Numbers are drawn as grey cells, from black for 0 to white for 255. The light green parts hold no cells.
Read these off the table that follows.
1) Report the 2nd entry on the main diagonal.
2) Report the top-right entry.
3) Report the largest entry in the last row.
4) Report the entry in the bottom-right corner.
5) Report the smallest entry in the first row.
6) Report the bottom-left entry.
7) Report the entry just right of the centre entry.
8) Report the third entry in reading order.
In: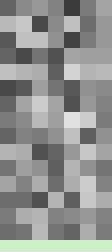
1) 199
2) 164
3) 186
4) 124
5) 60
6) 108
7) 225
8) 152

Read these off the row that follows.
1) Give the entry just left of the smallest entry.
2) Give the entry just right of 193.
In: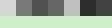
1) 193
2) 45

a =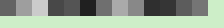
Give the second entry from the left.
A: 158
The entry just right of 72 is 84
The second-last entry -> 92
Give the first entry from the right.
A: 117

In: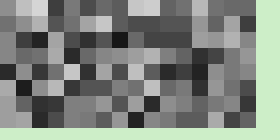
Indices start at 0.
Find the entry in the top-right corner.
105
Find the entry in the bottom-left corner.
158
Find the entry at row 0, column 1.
191
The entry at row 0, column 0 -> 142
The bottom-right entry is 99
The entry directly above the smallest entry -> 92
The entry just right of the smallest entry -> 105
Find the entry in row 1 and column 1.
142
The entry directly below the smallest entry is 142
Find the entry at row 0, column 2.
213
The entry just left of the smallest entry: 84
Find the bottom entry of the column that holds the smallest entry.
150
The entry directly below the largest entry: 178
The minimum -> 23
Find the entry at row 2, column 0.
134

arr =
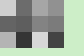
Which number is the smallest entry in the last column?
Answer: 67
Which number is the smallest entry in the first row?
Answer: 108
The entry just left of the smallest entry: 180
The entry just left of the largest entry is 53

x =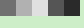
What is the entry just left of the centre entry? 177
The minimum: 42

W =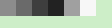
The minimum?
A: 34
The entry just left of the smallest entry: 62
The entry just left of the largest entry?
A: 160

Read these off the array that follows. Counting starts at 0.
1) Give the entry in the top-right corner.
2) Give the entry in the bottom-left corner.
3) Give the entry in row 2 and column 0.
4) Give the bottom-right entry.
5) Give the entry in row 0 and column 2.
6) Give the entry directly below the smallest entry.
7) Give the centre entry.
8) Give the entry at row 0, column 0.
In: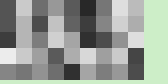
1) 187
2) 133
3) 61
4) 76
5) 110
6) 61
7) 165
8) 84

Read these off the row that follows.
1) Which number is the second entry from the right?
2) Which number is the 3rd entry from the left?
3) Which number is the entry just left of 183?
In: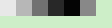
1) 4
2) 113
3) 232

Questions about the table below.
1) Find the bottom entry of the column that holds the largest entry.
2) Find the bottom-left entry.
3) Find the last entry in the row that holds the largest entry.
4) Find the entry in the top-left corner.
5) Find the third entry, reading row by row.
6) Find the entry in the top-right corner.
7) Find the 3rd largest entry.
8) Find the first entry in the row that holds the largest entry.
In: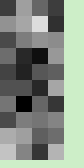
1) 54
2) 195
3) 48
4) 61
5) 102
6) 61
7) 180
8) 146
